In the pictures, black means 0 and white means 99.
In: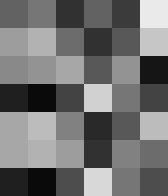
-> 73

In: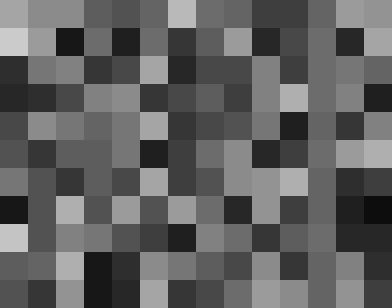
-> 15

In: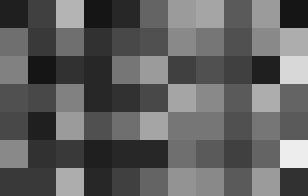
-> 35

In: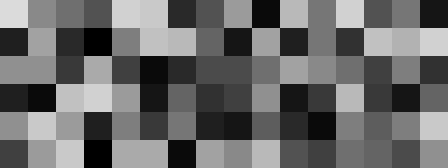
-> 39

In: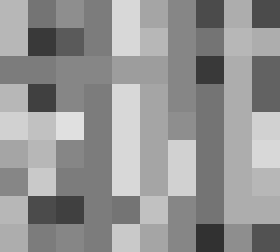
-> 71

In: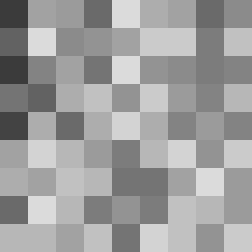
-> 60

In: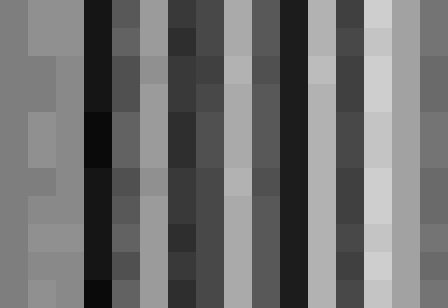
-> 45

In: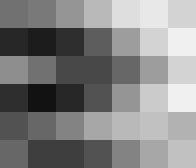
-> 93
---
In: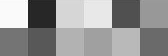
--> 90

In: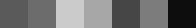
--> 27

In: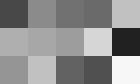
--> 44

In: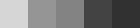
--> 51

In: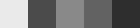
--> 53

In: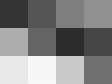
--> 33
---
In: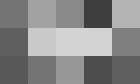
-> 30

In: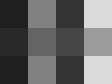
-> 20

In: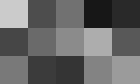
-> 51

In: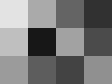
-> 26

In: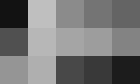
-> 22

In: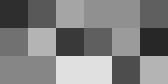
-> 30

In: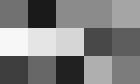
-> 68

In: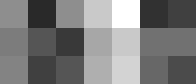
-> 40

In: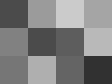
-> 39
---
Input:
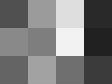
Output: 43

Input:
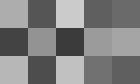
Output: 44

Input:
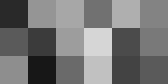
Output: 26

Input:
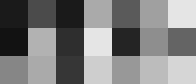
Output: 73

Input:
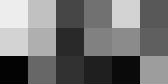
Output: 4

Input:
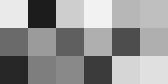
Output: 83

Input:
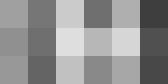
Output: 65

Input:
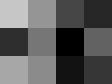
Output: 7
